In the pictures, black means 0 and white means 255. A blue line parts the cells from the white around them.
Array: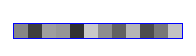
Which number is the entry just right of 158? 150
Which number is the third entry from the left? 158
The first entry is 134
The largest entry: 201

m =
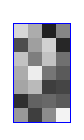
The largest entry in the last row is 243
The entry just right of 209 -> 39
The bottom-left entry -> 153
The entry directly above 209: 33
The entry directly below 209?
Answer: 194
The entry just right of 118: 90
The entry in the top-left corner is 215
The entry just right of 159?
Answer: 209

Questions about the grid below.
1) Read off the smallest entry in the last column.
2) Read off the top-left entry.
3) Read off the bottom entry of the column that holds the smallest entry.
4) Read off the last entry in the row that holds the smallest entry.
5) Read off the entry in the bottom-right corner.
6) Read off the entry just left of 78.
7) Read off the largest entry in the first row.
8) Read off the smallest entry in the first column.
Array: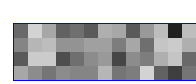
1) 105
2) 105
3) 63
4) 189
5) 117
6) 203
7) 211
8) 90

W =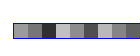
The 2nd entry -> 118
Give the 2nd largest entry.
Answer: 185
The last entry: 98

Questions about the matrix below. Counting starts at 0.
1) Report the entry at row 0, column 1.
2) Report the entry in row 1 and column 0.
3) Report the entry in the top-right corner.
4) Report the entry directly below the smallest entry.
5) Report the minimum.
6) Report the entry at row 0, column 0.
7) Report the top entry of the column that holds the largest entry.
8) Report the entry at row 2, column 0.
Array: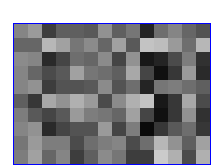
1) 154
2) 102
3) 83
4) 110
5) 10
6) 133
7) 110
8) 139

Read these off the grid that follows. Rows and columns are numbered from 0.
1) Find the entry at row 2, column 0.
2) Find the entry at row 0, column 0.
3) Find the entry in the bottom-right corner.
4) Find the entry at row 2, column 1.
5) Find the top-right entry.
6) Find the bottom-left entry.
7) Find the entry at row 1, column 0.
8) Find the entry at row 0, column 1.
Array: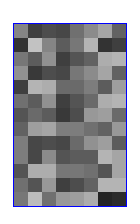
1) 119
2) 133
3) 43
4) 92
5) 98
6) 119
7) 51
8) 63

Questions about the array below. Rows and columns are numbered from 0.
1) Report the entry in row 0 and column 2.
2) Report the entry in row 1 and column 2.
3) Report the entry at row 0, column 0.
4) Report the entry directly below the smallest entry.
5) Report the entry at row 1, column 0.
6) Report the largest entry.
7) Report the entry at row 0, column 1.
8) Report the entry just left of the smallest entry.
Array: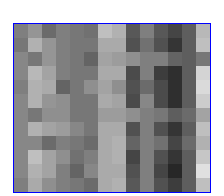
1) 107
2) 149
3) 127
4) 61
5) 119
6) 224
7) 149
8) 69
